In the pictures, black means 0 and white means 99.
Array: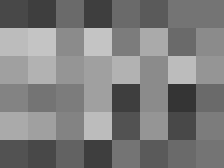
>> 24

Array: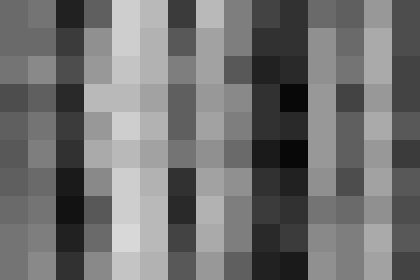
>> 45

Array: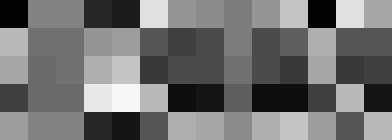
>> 51

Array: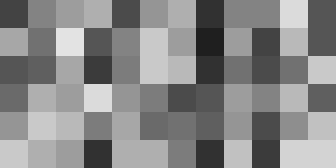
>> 51

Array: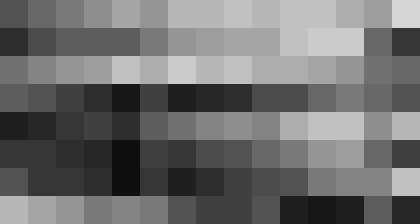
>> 40

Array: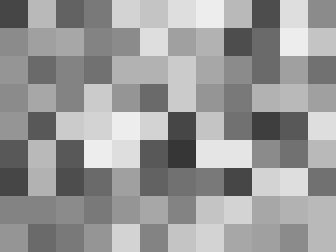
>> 72
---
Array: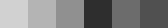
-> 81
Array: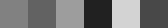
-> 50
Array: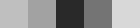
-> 74
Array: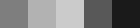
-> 49
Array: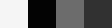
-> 95
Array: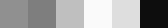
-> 56
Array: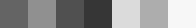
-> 39
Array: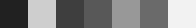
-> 13
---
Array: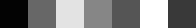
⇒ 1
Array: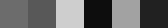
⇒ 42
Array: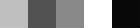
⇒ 74
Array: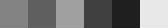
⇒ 51
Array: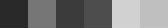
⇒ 16
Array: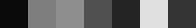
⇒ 4
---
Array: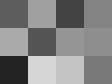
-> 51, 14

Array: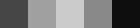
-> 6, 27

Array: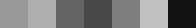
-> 7, 59

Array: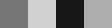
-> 67, 46

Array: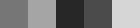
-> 83, 46

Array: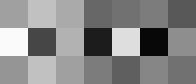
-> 34, 58

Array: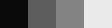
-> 91, 4

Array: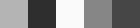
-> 27, 70

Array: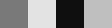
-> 74, 47
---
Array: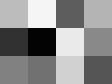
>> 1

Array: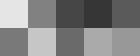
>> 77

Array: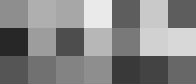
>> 61

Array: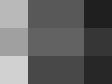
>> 38

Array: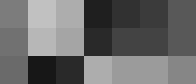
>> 71

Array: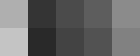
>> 16

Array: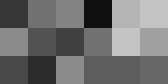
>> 32

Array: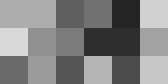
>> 56
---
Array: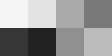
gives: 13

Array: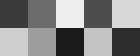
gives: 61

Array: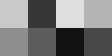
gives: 36

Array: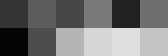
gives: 30

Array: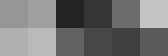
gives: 72

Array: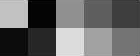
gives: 15

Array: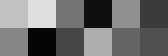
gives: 2

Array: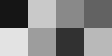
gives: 61

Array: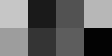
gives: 20
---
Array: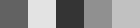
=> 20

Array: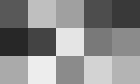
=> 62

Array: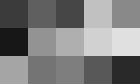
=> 27

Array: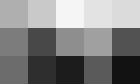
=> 95

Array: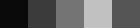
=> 45

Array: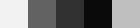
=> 19
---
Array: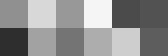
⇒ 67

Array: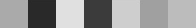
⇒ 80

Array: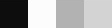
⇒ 98

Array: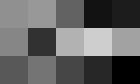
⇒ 27

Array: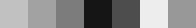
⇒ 30

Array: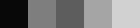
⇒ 36

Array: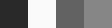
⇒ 97
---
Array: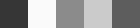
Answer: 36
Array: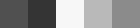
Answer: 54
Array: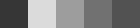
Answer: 32
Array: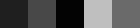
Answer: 41
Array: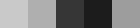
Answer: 61
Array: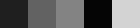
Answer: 82
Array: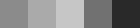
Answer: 16
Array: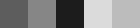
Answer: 73
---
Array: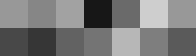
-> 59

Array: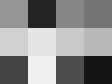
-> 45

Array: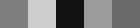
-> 42

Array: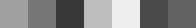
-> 38

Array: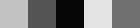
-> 43

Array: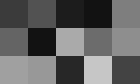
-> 49

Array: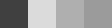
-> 60

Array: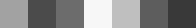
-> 22

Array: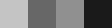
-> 10
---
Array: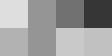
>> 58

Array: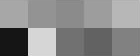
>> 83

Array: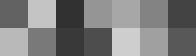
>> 47

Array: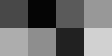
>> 55

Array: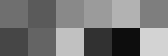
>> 39

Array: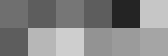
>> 71
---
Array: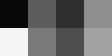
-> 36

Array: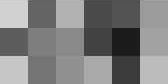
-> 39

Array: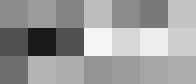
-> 60

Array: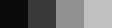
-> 22

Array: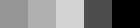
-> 68

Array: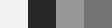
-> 15

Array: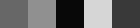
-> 56

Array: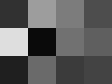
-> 61

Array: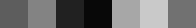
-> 51

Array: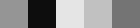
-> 5
